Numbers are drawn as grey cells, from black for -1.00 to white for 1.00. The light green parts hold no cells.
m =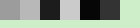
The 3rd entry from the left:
-0.78
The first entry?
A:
0.22
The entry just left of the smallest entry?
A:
0.59

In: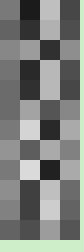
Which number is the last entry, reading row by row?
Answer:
-0.33
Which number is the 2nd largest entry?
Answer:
0.66
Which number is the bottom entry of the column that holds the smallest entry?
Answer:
-0.39
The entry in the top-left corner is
-0.05
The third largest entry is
0.61
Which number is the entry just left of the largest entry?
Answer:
-0.05
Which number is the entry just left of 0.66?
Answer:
-0.05
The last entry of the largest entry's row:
0.33
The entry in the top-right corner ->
-0.44
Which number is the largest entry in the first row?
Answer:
0.50
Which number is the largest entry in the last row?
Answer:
0.22
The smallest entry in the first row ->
-0.79
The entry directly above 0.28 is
-0.62
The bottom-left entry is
-0.22

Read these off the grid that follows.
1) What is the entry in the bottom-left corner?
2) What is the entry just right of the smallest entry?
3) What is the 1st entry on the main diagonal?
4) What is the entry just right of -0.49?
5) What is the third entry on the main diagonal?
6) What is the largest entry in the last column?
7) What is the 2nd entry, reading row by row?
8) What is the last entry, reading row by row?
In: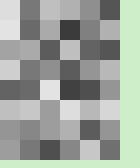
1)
0.23
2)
0.00
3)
0.73
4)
-0.38
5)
-0.28
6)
0.68
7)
-0.06
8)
-0.12

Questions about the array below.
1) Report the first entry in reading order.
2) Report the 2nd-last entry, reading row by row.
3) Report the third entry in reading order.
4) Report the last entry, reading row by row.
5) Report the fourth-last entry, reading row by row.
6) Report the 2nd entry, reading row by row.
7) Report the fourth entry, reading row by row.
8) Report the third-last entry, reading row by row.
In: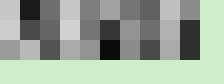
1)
0.55
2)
0.33
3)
-0.14
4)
-0.62
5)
0.09
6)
-0.80
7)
0.55
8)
-0.41

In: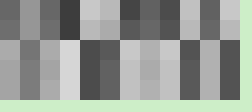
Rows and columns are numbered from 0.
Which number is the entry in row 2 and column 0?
0.34
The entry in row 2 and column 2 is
0.34
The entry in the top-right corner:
0.57
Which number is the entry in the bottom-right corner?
-0.35
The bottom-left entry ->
0.29
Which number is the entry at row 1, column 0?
-0.14
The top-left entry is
-0.19
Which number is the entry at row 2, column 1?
-0.08
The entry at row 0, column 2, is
-0.19
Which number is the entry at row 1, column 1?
0.18

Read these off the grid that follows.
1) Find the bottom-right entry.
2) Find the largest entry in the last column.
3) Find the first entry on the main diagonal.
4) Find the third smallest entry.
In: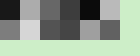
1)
-0.24
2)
0.46
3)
-0.81
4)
-0.52

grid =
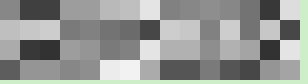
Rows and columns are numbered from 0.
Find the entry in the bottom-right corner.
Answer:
0.29
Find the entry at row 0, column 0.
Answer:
0.06
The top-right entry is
0.73
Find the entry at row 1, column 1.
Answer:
0.56
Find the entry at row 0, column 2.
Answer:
-0.50
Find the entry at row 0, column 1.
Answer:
-0.50
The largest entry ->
0.90
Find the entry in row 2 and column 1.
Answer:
-0.56
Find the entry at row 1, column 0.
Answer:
0.50
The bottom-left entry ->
-0.27

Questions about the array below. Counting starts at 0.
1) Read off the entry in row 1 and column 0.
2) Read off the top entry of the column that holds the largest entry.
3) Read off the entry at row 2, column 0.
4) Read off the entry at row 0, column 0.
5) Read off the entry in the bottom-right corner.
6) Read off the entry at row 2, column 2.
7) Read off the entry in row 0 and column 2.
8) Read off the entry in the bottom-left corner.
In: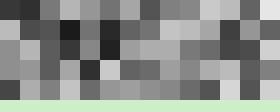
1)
0.47
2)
0.80
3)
0.12
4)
-0.56
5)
0.63
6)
-0.28
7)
-0.05
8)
-0.45

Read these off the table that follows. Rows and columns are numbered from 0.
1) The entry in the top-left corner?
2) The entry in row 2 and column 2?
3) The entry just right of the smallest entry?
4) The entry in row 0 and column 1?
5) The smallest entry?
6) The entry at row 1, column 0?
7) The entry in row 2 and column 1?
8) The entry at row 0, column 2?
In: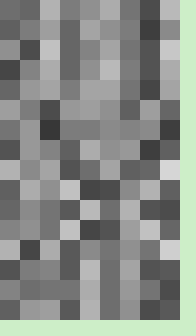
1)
-0.14
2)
0.51
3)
-0.03
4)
-0.20
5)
-0.57
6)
-0.25
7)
-0.40
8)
0.40

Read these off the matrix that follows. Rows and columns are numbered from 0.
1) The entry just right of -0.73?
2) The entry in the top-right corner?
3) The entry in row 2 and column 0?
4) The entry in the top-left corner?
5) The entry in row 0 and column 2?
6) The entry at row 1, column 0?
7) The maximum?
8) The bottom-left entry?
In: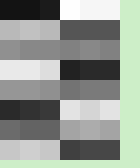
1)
-0.67
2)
0.93
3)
0.13
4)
-0.85
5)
-0.79
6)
0.45
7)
0.99
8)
0.56

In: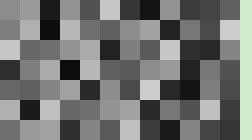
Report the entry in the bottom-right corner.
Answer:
-0.58
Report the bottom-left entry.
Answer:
-0.13
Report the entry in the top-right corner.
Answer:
-0.25
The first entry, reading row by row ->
0.10
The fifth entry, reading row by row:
-0.36
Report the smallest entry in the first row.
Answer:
-0.84
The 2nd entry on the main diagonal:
0.38
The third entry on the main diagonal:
-0.13
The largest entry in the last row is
0.50
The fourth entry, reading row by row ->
0.15
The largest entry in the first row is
0.55
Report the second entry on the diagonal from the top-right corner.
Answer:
-0.42
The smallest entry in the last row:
-0.79
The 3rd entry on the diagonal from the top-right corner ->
-0.63
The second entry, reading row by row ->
0.21
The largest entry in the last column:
0.61

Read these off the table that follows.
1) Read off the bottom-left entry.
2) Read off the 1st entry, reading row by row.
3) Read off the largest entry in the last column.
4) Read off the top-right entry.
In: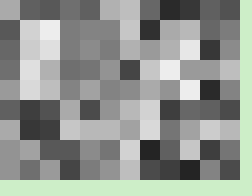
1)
0.15
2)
0.33
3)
0.49
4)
-0.36

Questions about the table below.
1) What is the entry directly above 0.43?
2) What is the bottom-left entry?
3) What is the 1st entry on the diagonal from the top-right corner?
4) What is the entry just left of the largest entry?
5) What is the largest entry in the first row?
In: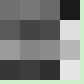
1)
0.74
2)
-0.57
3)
-0.80
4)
-0.63
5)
-0.06
